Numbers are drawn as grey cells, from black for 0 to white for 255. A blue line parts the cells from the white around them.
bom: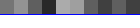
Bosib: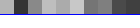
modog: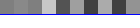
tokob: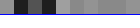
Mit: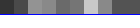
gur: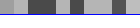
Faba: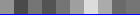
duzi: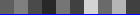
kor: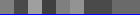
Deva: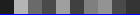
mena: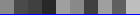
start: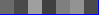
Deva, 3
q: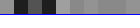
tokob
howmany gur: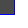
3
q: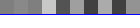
modog
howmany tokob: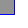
3
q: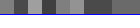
kor
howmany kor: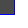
3

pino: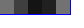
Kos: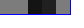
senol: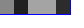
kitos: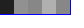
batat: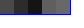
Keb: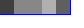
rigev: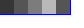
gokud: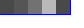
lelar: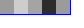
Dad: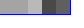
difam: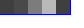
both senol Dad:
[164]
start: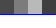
difam, 2
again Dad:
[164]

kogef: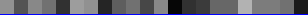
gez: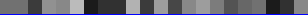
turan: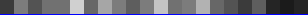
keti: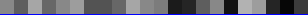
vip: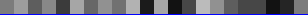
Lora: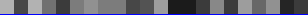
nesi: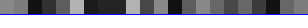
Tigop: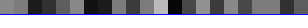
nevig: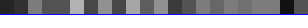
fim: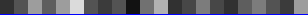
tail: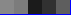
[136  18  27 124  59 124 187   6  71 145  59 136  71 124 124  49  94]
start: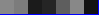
keti, 11
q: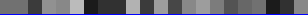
gez
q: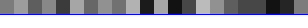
vip
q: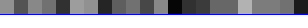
kogef

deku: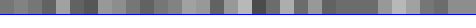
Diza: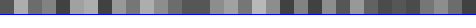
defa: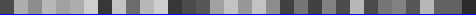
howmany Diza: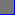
3
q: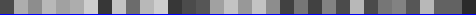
defa
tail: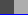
[141 184 161 173 206  55 195 108 184 206  55  75  86 161 195 152 195 141
  65 118  65 130  75 184  75 118 130  86 184  98  98  43]

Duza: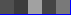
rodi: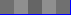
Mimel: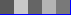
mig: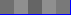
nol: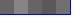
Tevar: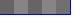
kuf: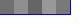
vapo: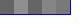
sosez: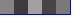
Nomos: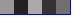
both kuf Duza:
[121]
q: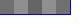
rodi
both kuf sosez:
[121]

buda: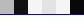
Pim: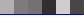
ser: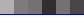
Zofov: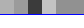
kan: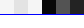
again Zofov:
[145]
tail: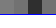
[71]
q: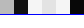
buda

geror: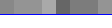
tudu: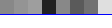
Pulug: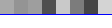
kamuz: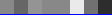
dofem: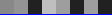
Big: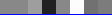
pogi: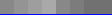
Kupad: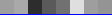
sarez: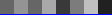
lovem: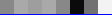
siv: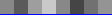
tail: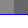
[148 136 136 234 113  45]
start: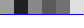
tudu, 3
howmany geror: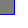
2
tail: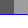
[201 136  69 113 148]
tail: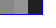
[191 158  33 158  33]
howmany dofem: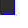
0
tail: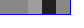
[252 113 124]

